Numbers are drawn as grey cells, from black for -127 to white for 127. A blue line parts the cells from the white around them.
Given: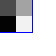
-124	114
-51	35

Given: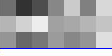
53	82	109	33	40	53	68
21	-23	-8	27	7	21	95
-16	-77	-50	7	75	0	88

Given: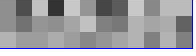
51	29	29	44	29	8	21	37	51	0	51	0
15	-13	21	15	37	65	0	-7	51	37	44	-29
15	-49	65	-76	72	21	-57	-36	72	8	59	59

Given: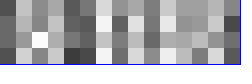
-46	82	6	74	-67	-54	116	-16	89	12	110	60	-2	89	-38
-46	67	12	40	-38	-8	89	19	40	-2	74	32	32	54	6
-22	54	6	67	-30	-38	116	-30	97	-8	104	19	25	74	-54
-22	25	124	46	-8	-30	67	-2	60	-22	46	40	60	19	-16

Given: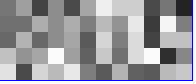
-23	51	-23	13	38	-37	85	-1	91	-60	65	65
-9	31	-60	13	-53	38	111	78	78	-53	-9	-92
65	19	38	123	31	-30	72	-15	91	123	-80	7
-15	-15	45	13	45	-1	58	19	104	-68	117	-1
98	-53	85	58	104	-1	-37	51	-30	-37	58	72

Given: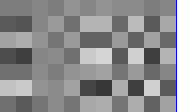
66	74	19	11	34	-58	-72	46	-64	80	-37
34	46	19	-10	26	-29	-29	26	-29	34	-23
-2	-2	5	-2	19	5	19	11	11	-2	5
-16	-16	11	-2	19	26	34	-10	26	-23	5
-16	-37	-10	11	-10	40	46	-10	46	-29	34
-37	-43	5	26	-16	52	52	-23	59	-37	40
-50	-64	5	11	-16	74	86	-37	80	-64	52
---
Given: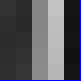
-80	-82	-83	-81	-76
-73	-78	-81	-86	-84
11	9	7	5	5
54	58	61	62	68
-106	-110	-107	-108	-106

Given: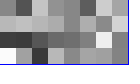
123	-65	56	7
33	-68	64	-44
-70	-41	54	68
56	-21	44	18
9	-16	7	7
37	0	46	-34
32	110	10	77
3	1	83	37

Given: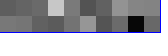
-7	-33
-10	-27
-30	-21
-36	71
-12	-5
22	-44
-43	-30
-20	19
-120	5
-23	3

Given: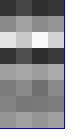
21	3	-3	31	-75	100	9	-76
33	-7	9	39	-49	73	35	-57
20	-6	-16	29	-82	121	11	-80
31	-2	9	43	-69	82	20	-73

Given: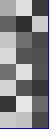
73	-73	82	-16	89	69	-29	42
65	103	-41	97	-43	-15	-80	95
-54	-21	-72	-44	-47	-54	76	-69

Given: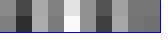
-1	9
-81	-55
44	41
-5	1
122	99
16	17
-64	-45
39	33
-12	-8
-16	-9

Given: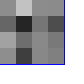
14	34	-25	13
-65	-17	-90	66
8	9	-9	12
0	-6	-50	11

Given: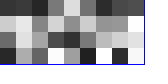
-87	-20	77	-74
45	97	104	-69
-27	37	5	-89
124	-51	84	-6
31	-77	14	93
-95	-6	77	-14
127	60	20	-83
-82	81	23	-54
120	98	126	-49

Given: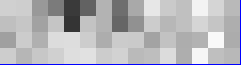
77	32	63	80
54	76	70	78
71	48	34	25
80	92	69	-4
94	93	-75	-69
97	77	67	-29
76	45	51	51
82	75	-25	-17
58	74	17	41
62	35	76	103
92	66	55	74
46	45	64	64
118	50	85	115
63	121	69	85
56	44	46	57
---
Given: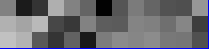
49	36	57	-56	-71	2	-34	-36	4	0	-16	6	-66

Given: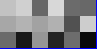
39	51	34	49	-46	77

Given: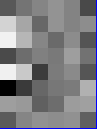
83	38	-24	19	3	13
-53	-18	0	-6	30	-13
-126	-69	-24	-8	-4	49
-36	5	17	13	17	-31

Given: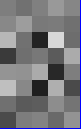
8	29	-6	-4	-15
-69	-16	-7	-36	43
63	8	-96	47	-53
-52	-2	3	-22	19

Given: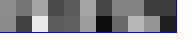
11	-62	105	-34	-31	29	-115	-21	55	21	-97

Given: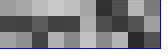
-59	-61	-34	-63	-61	45	-49	-70	-44	30
